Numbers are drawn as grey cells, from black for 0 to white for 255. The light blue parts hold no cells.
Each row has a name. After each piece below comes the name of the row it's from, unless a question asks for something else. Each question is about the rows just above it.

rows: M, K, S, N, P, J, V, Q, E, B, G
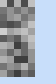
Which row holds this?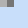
B
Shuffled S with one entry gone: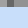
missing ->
[117]
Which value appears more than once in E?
[63]
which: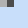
M
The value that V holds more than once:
[177]
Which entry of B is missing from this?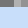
[133]
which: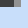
E

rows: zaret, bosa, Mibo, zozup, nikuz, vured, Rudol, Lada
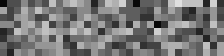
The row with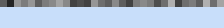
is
Lada
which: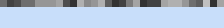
Rudol
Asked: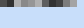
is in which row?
Rudol

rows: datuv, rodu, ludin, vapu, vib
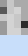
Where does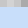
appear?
ludin
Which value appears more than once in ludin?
[199]
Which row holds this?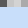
rodu
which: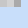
rodu
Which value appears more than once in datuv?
[170]
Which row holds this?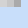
ludin

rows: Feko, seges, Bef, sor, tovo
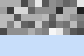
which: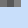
sor
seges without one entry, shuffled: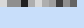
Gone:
[46]
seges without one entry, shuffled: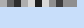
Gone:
[158]
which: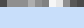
tovo
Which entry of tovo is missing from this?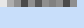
[246]
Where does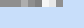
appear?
tovo
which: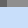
seges

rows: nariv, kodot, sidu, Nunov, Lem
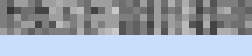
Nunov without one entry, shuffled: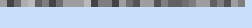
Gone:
[142]
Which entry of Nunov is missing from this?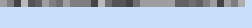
[142]
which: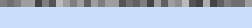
Nunov
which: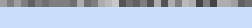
Lem
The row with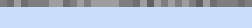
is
sidu
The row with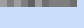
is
sidu

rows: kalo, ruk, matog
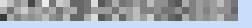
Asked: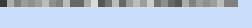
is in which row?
matog
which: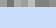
ruk
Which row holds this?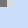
kalo
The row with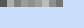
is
kalo

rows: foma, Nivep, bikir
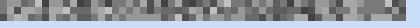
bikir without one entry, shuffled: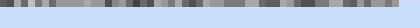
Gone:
[180]
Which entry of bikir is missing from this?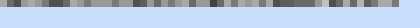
[136]
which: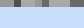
bikir
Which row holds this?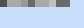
Nivep
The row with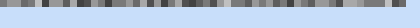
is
foma
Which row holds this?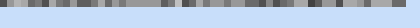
bikir

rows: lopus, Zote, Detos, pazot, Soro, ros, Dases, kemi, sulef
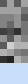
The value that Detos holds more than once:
[130]
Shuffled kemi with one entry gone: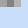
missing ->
[116]
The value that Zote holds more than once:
[162]
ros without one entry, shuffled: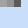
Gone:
[130]
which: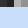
sulef
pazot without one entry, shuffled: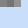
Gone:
[104]

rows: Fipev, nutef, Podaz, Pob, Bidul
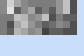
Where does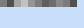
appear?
Pob
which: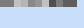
Podaz
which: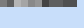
Bidul
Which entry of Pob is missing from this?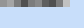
[110]
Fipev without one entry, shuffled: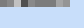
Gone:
[209]
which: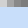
Fipev

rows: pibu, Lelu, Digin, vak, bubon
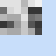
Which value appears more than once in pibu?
[226]
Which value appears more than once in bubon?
[168]
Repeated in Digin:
[168]
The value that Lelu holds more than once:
[54]
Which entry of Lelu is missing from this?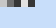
[214]
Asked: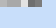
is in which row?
Digin
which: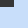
Lelu

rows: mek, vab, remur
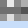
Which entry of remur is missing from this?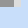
[161]
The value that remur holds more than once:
[149]
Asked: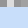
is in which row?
remur
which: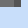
vab
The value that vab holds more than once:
[111]
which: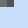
vab

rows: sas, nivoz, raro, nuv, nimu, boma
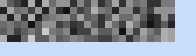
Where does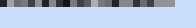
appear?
nivoz
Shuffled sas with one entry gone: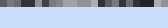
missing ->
[77]
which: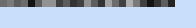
nuv
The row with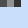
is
sas
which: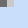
boma
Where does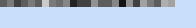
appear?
nimu

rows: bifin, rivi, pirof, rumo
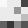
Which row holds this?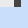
bifin
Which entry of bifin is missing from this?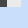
[248]
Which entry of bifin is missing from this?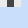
[248]
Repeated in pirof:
[235]
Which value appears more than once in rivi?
[235]

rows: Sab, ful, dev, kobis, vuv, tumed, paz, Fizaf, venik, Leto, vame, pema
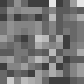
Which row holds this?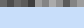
vame
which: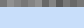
vuv
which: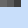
vame
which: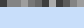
Leto
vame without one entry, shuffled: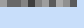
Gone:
[77]

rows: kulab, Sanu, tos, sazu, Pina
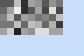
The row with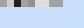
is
Pina
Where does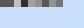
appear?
kulab
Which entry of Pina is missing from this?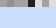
[206]

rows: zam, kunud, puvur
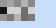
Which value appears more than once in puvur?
[122]
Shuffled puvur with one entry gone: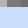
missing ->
[150]
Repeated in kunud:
[209]
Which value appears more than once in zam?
[137]
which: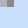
zam

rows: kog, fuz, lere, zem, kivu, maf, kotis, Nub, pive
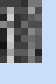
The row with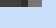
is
kog
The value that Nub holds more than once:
[92]
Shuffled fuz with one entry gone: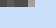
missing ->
[174]
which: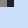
Nub
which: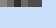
zem
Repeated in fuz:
[77]

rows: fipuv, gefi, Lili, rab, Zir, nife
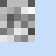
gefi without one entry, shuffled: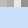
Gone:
[248]
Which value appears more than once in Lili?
[120]
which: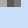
Lili
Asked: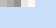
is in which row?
gefi
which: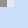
gefi
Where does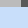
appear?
fipuv
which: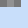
Lili

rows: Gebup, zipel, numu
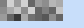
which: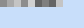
zipel
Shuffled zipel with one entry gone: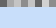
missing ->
[127]
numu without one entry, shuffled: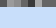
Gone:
[113]
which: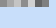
zipel

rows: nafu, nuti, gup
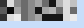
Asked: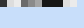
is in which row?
gup
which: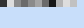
nafu
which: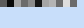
nuti
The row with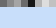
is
nafu

